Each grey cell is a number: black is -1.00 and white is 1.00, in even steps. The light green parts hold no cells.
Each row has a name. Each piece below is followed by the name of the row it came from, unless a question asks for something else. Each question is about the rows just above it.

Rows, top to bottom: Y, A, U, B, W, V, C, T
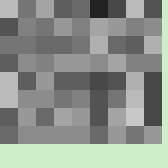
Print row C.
[-0.26,0.19,-0.18,0.29,0.19,-0.35,0.29,0.56,-0.44]
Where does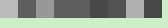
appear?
W

